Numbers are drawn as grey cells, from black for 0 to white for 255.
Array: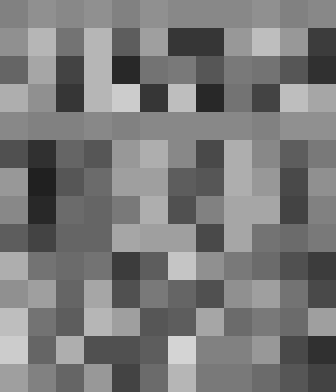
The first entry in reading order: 129
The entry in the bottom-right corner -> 67
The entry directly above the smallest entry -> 48
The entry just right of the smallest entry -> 86
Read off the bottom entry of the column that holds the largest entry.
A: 182
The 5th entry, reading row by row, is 129
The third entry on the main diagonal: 67
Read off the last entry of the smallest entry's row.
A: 144
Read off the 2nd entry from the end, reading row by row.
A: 86
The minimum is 32
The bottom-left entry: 159
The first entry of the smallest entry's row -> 152
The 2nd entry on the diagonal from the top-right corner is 152
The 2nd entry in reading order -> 144
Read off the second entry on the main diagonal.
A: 182
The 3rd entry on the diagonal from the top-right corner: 115
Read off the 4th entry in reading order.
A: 144
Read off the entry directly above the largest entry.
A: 93
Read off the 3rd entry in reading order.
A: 136
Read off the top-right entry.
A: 136
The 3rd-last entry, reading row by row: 107
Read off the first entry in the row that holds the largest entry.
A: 204
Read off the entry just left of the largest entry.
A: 93
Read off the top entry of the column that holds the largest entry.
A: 136
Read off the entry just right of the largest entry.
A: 129

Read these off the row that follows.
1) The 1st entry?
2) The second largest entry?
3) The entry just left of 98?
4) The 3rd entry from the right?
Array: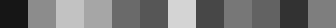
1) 22
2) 194
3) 119
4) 98

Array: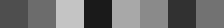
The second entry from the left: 108
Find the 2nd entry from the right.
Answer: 49
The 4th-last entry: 168
